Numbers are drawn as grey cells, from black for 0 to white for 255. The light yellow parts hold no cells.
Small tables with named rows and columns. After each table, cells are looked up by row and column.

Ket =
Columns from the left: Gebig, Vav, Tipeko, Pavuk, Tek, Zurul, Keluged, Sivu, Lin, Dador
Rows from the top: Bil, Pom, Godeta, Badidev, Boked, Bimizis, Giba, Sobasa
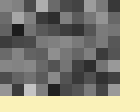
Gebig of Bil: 137
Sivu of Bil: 156
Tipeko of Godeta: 114
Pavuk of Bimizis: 105
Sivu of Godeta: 85
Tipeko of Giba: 114

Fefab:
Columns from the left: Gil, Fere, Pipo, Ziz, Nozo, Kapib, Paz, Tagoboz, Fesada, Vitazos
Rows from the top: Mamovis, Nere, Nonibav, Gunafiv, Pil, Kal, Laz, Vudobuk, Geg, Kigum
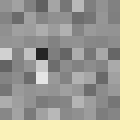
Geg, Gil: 173
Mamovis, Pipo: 129
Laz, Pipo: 108
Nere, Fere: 107
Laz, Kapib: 131
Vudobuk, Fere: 154
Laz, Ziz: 229
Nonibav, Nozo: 156
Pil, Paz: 173
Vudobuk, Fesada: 140
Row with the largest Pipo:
Pil

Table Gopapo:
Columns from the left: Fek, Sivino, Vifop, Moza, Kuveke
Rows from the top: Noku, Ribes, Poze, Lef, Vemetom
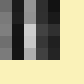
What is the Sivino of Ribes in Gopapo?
31
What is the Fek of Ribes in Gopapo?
122
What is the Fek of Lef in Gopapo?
111
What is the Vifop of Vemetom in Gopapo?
174
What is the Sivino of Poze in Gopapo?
20
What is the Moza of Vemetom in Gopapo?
65
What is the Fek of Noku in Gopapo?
106
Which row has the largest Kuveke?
Poze

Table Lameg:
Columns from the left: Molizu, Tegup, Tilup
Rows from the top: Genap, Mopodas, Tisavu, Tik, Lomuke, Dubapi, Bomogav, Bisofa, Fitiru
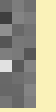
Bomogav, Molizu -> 104
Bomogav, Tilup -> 118
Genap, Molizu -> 106
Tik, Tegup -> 120
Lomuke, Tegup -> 122
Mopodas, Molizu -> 62
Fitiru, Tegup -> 102

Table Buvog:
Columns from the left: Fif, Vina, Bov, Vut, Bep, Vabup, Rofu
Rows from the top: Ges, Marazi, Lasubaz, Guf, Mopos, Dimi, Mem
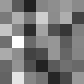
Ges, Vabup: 156
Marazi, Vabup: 174
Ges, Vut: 133
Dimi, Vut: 34
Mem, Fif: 99
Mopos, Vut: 75
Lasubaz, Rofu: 128
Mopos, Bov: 66
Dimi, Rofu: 105
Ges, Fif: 155
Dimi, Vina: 147
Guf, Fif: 111
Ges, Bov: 33
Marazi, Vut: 207
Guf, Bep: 150

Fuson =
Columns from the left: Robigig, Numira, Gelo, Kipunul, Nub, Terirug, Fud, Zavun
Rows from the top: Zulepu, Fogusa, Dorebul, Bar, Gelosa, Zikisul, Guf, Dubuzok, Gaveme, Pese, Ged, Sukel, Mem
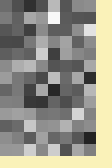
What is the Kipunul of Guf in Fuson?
73
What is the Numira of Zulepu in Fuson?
79
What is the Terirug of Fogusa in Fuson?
91
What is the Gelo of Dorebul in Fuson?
63
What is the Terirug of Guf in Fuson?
106
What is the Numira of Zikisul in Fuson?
173
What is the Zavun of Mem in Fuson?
127
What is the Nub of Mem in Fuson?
205
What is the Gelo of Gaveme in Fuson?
56
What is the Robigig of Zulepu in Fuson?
108

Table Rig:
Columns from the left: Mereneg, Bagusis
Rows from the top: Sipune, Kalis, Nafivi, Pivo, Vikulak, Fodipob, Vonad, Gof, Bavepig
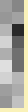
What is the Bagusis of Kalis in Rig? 162
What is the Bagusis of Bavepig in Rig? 193
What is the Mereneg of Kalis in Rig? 151
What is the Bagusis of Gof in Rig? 172
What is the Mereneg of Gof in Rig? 158
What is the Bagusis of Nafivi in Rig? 40
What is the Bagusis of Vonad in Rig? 182
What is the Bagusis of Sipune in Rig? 134
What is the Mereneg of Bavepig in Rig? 149
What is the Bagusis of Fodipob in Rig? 109
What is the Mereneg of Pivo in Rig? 211
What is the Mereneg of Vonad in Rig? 210
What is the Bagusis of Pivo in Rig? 93

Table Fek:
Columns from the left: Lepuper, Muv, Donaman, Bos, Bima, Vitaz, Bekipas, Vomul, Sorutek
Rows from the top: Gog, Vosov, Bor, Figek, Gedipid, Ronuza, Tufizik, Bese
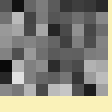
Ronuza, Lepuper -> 9
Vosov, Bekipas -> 111
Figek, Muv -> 125
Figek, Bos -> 119
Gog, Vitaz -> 52
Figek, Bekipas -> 127
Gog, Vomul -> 56
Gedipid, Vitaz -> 97
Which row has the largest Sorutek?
Tufizik

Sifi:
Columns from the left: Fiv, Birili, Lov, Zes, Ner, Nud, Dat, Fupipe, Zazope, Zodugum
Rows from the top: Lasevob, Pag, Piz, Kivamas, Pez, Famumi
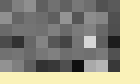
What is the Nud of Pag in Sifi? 148
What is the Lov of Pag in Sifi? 114
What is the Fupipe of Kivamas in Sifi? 215
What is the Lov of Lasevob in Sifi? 143
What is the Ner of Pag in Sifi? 95
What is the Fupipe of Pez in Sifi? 112
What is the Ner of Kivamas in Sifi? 87
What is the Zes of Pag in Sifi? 109
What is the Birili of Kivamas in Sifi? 49
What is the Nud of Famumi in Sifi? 79
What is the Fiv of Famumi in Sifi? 146
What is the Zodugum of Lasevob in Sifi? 90
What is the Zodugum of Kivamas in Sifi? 28
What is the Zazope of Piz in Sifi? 104
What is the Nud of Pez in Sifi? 110

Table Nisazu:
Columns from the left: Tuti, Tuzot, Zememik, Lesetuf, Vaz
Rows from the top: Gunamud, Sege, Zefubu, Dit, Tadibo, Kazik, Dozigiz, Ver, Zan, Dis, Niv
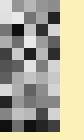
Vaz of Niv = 63
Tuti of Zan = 36
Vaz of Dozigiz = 199
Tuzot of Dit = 110
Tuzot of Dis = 193
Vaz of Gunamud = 141
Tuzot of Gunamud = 148

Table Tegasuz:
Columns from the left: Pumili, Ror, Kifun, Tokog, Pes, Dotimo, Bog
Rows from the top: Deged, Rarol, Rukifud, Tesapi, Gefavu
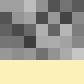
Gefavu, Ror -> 142
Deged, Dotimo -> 115
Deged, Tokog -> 145
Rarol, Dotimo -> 68
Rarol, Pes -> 153
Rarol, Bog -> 138
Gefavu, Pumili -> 152
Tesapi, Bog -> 136
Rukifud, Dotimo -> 182
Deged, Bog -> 90

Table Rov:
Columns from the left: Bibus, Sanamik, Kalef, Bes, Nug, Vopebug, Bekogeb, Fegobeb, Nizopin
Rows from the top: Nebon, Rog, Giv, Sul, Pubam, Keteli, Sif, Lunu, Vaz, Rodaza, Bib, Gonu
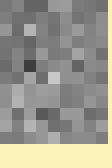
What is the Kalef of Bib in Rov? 179
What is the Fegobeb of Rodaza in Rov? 108
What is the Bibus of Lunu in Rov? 145
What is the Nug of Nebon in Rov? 153
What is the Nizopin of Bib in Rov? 156
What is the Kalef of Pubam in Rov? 109
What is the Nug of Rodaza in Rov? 106

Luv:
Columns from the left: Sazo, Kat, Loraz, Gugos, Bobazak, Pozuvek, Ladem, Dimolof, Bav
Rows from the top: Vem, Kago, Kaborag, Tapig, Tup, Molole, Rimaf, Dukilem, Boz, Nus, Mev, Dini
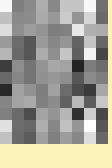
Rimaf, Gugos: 145
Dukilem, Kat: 162
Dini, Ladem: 135
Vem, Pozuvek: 197
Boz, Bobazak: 140
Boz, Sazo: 133
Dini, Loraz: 92
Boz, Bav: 199

